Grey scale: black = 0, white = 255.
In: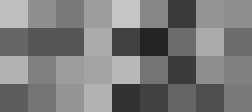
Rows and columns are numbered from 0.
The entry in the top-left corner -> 190
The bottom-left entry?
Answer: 93
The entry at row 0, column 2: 122
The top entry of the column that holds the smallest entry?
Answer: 134
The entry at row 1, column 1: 86
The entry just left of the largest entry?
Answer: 157
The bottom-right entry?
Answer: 122
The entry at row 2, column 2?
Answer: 157
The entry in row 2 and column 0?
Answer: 178
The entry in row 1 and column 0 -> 101
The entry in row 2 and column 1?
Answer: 128

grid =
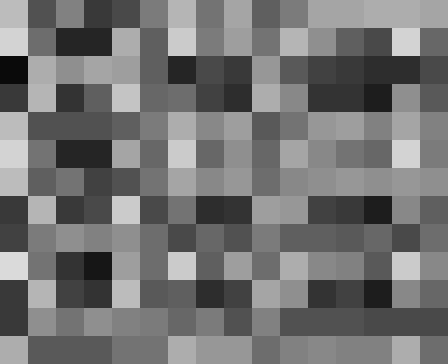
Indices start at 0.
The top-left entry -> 188
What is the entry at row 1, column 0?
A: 211
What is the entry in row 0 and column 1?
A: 81
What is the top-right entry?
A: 165
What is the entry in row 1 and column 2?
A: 37
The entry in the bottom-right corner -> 109
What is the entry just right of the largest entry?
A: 115
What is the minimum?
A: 10
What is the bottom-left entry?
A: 173
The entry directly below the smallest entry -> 57
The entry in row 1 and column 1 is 109
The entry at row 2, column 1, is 173
